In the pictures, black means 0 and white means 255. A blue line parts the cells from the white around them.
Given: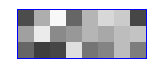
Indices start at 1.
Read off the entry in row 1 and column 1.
76
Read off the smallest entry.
62
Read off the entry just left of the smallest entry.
102
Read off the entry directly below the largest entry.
138
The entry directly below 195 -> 125
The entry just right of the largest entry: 102
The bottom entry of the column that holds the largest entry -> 70

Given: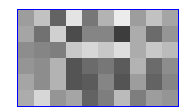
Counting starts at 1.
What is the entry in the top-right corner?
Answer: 165
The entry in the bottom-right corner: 149
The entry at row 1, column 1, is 157
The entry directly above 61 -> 236
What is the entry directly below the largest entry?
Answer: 61
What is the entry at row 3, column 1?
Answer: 141
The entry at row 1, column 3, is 99
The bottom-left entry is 172
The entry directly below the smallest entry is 222
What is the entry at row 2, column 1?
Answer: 165
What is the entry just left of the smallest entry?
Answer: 133
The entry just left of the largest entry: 179

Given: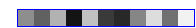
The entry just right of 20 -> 193
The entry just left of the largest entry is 113

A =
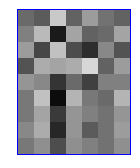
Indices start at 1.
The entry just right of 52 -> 106
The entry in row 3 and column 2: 70
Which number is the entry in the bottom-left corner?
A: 120
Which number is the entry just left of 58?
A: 164
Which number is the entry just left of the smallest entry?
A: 193
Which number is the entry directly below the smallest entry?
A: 58
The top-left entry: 106
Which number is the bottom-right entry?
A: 143
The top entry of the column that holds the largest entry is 156
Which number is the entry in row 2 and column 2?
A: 186
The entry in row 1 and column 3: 201
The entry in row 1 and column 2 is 91
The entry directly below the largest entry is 64
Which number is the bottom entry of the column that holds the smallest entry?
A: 77
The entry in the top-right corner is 98
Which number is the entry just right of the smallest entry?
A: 180
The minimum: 12
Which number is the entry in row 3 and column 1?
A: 156
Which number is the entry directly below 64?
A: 120

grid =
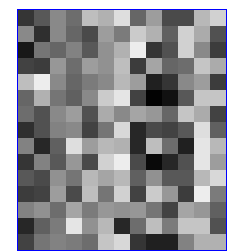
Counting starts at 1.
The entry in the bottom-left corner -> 66
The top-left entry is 53
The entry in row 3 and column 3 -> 102
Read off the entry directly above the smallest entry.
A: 32
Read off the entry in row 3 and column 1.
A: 24
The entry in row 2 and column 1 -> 137
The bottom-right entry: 177
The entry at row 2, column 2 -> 47
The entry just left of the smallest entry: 66
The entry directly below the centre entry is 177
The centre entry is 216
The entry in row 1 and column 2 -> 88
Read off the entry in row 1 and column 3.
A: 137
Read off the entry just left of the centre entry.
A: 117
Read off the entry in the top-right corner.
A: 209
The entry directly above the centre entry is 137
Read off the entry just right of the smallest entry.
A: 17
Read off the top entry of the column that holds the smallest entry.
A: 157

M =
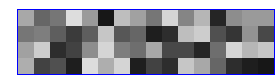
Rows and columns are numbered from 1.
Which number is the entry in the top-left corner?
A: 168
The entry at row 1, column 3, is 118
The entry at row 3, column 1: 161
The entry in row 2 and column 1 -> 118
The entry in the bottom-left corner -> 174
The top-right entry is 154
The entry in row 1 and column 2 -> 102
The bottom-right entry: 23

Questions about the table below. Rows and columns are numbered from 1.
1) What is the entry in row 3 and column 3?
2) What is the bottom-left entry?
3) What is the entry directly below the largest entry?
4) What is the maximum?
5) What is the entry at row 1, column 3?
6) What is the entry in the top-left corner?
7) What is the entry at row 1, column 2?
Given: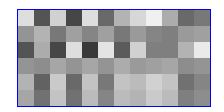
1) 70
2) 166
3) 133
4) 240
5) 209
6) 222
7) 84

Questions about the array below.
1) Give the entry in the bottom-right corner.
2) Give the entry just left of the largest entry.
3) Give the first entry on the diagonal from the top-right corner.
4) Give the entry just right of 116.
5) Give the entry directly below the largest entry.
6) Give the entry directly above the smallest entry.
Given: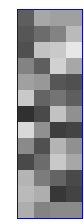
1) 138
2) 201
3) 160
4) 94
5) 167
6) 201

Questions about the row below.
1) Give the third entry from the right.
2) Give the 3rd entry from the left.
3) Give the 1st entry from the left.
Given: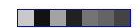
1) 116
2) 163
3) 201

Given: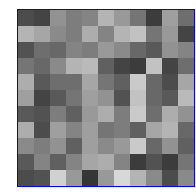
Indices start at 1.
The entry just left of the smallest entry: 153
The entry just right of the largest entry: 180
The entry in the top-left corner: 76
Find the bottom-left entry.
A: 76
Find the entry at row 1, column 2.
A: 68
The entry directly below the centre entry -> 173
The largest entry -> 216
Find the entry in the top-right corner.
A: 110
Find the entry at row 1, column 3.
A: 146
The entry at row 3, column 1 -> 82
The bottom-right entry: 138
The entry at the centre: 146
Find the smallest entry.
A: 54
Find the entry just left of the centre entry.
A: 159
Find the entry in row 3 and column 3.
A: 104
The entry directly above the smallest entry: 166
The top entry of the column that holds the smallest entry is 132
